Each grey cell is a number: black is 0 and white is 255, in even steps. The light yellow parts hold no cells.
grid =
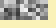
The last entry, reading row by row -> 116
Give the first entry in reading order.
147
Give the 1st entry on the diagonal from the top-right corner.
198
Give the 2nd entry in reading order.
212
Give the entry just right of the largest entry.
72
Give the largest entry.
242
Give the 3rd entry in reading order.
198
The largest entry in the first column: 212
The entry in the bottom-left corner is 131
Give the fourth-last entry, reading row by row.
159
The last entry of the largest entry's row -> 172
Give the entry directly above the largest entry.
172
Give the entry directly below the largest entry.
147
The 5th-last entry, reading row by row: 102
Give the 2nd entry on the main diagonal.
185

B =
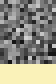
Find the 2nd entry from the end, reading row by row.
65
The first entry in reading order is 169
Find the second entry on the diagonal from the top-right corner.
81
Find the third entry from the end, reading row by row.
35
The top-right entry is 81
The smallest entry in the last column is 20
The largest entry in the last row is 181
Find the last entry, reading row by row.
123
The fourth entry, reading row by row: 181
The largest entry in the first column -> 181
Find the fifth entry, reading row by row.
154
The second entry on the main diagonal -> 110
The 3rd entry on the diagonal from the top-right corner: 138
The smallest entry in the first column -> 49

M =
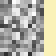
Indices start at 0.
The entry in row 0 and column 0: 148
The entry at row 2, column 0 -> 133
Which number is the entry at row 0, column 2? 89
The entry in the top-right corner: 104
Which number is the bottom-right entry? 236
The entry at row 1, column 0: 104
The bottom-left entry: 104
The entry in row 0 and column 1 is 175
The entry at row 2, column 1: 133

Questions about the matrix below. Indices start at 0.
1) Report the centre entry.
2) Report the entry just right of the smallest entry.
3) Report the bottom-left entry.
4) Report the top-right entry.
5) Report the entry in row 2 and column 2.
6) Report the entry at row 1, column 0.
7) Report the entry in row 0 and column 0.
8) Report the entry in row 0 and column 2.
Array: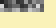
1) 50
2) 63
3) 168
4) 129
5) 116
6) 213
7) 34
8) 90

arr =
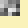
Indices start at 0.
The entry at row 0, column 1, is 175
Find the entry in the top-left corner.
191
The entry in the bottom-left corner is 108
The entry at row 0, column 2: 120
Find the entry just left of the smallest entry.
79
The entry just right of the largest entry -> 220

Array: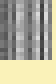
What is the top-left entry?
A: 120
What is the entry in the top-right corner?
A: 135
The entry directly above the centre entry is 135
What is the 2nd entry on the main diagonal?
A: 88
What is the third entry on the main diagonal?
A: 135
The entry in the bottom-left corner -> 104
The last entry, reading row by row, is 120
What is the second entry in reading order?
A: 104
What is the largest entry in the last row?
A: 203
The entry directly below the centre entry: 135
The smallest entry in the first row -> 88
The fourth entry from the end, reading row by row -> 190
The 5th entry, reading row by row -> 163
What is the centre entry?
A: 135
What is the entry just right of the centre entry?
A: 120

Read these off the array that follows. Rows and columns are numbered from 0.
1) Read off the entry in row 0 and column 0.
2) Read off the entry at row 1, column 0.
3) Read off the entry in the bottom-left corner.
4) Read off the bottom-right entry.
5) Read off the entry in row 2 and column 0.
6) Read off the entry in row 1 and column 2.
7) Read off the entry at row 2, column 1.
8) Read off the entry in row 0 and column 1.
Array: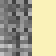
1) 130
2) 118
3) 195
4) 93
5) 145
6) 93
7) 105
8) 105

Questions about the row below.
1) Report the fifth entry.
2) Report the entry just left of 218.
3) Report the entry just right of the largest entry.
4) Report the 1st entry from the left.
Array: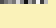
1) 218
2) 118
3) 63
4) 78

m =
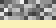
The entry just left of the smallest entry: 94
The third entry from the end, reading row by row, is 197
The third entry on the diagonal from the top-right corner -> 225
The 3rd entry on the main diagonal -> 132
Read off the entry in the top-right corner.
80
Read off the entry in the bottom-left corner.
108
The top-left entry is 65
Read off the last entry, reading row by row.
65
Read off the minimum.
51
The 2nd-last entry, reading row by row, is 185
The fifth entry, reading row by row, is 173
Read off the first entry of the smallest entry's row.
225
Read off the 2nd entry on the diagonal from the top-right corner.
94
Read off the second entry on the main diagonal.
108
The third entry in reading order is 108
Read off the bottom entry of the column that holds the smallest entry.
173

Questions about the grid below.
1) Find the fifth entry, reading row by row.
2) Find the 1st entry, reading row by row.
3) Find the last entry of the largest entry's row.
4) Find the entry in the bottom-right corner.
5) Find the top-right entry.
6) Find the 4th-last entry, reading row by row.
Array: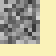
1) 97
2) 182
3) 211
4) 143
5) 169
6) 143
